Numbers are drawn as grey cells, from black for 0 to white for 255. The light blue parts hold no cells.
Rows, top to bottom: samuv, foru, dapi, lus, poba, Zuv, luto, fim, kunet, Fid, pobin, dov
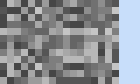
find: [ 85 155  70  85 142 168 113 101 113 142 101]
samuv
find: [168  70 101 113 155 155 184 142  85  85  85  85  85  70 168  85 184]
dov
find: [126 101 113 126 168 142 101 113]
Zuv
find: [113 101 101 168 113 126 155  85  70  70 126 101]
lus

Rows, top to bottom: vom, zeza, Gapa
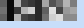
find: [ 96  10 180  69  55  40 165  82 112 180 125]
vom
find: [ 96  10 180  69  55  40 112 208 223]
Gapa

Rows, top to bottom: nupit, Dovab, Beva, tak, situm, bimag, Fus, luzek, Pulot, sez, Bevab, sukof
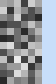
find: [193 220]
Fus
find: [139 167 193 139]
luzek
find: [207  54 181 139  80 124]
Dovab
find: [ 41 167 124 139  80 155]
sukof
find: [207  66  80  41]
Beva
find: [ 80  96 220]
Bevab

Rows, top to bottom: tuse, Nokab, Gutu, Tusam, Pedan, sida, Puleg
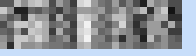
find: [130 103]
Puleg
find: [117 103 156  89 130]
tuse
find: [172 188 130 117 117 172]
Puleg
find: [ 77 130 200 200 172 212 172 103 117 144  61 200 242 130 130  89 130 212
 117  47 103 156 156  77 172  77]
Tusam
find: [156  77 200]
Pedan
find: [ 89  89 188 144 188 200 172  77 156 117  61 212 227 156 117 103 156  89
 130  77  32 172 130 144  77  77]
tuse

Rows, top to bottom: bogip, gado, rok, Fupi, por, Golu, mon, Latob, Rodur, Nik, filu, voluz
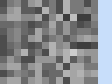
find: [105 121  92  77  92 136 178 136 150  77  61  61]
mon
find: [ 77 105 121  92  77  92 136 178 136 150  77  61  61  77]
mon
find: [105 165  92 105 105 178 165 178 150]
filu
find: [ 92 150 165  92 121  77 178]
bogip
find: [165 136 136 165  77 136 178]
rok

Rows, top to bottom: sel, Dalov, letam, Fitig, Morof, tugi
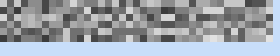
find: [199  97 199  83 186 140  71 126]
letam
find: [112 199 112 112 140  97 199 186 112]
Morof
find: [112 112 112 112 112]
Morof

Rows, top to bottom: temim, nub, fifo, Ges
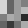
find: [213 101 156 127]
temim
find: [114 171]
Ges
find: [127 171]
fifo
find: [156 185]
nub

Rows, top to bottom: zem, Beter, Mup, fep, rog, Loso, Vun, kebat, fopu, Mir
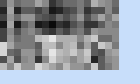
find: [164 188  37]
fopu
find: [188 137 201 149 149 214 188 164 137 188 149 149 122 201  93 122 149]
Mir
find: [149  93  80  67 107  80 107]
Mup
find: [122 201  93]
Mir
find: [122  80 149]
rog
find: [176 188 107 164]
Vun
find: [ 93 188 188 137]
Vun

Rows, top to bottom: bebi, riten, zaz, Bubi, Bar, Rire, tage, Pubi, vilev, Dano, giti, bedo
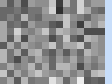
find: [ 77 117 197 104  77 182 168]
Rire
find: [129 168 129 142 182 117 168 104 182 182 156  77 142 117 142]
Dano
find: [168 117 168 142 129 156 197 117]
tage
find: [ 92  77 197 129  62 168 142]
Bubi
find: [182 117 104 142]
zaz
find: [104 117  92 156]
Bubi
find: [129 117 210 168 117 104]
riten

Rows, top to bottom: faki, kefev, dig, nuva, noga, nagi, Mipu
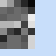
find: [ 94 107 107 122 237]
dig
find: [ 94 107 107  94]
Mipu

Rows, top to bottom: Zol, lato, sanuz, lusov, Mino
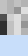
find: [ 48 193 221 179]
Mino
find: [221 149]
lusov
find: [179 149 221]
lato
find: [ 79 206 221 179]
sanuz
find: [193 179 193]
Zol

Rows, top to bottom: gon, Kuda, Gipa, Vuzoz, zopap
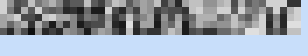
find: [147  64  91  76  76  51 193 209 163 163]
Kuda
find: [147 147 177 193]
gon
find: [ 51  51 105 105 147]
zopap
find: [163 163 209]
Kuda
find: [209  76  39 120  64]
Kuda

